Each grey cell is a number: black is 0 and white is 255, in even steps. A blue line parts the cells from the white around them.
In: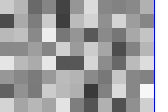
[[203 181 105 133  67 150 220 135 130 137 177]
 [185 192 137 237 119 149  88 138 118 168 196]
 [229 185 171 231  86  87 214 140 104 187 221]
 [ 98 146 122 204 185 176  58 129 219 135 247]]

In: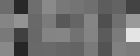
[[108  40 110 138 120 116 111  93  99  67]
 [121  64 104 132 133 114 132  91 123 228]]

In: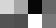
[[214 166   6 103]]

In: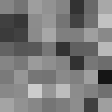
[[133 116 158 146 132  50 105 168]
 [ 59  65 139 167 127 127 159 137]
 [133 121 155 143 132  49 119 109]
 [136 140 204 151 189 140 129 112]]

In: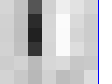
[[213 193  85 209 238 226 212]
 [208 190  33 215 250 213 204]
 [205 210 186 215 218 199 201]]

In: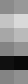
[[139 152]
 [167 186]
 [ 16   9]]

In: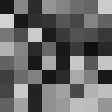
[[ 24 135  43 149 131 109 102 203]
 [119  78 203  28  59  82  77  56]
 [ 99 127  24 170  28 199  88 196]
 [ 68 202  35 144 161  73 178 190]]
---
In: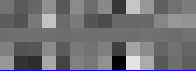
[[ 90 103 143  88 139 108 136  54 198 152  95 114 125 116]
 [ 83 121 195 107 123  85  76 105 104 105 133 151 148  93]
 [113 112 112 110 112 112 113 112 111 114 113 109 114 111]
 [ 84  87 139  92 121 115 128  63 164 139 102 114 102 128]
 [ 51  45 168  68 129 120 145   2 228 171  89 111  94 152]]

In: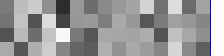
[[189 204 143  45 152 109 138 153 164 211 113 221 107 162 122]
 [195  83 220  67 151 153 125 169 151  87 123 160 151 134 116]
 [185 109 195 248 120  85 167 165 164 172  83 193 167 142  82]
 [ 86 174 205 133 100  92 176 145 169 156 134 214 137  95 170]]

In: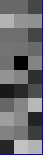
[[104  70 104]
 [148 144 179]
 [110  69 110]
 [114 105 116]
 [  2 132 113]
 [132  46 147]
 [ 40  77  24]
 [133 184 101]
 [138  35 158]
 [118  60 130]
 [194 179  38]]

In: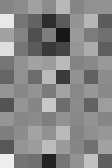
[[140 161 140 184 133 145 146 134]
 [117  99  45  91 148 182  92 232]
 [131  79 126  23 154 124 112 161]
 [118  90  57  69 150 172  94 222]
 [145 162 156 186 131 137 153 117]
 [145 108 185  58 146  97 140 101]
 [135 147 123 163 136 151 137 149]
 [149 134 200 109 139  99 157  83]
 [135 139 126 146 137 147 134 149]
 [141 163 145 186 132 143 150 127]
 [149 156 189 155 134 112 161  87]
 [116 111  35 117 146 193  94 238]]

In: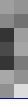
[[147 159]
 [114 136]
 [158  52]
 [165  74]
 [122  53]
 [145 168]
 [220 144]]

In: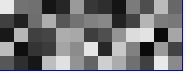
[[114 112  21  38 154  55  46  20 123  78 187 103 232]
 [ 32 110 174  86 115 129 136  34  67 181 124 120  64]
 [183  64  69 173 168  62  79 148 220 227  10 166  24]
 [ 14  52  60 165 140 229  39 200 129  10 154  66 188]
 [ 46  22 190 225 147  99 207 172 112  64 233 138  87]]

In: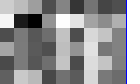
[[188 158  78 132  53 116  69  79 205]
 [ 26   1 147 254 227 163 140 176 245]
 [122  87 110 194  77 216 196 130  77]
 [123  90  79 190 147 226 119 130 165]
 [123  86 111 196  75 220 196 127  74]
 [201 185  72 113  91 216 121 108  96]]

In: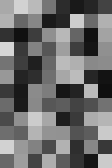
[[210 186 118  44  25  37  67 169]
 [103 135  26  37 205 107 177 178]
 [ 16  61 144 184 101  17 163  49]
 [ 57 131  86 159  62  21 144 214]
 [ 62  31 104 187 176 137 140 116]
 [ 36  46 112 167 188  38  19 152]
 [ 24 139 125  21  35 187  15  57]
 [ 26 137  87  93  67  80 114 107]
 [144 204 167  29  58 172 181  74]
 [ 97 180 147 146  83  93 202 110]
 [153 130  75 178  46 136  56 210]
 [158  67 174  92  50  21 203 104]]

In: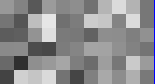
[[131  88 155 135 142 113 181 219 179 119 152]
 [ 85 190 230 112 124 204 198 132 219 119 117]
 [ 95 147 223 122 120  98 142 141 127 145  92]
 [139  76  72 124 133 164 163 144 130 116 138]
 [ 47 143 153 166 126 108 158 119 202 155 105]
 [208 197 218 115  69 128 169 141 175 121  67]]
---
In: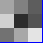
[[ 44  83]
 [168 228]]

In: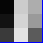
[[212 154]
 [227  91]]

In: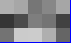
[[ 75 126]
 [203 204]]

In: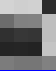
[[129 130]
 [ 55  53]]

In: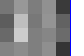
[[190 120]
 [204 127]]

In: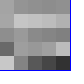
[[197 193]
 [154 138]]

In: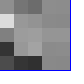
[[152 147]
 [156 158]]

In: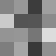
[[ 84  85]
 [150 118]]
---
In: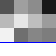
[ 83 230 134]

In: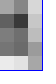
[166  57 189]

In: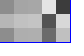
[141 193 175]

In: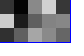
[ 52  28 166]

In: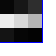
[  7 215   3]

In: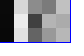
[ 10 236 100]
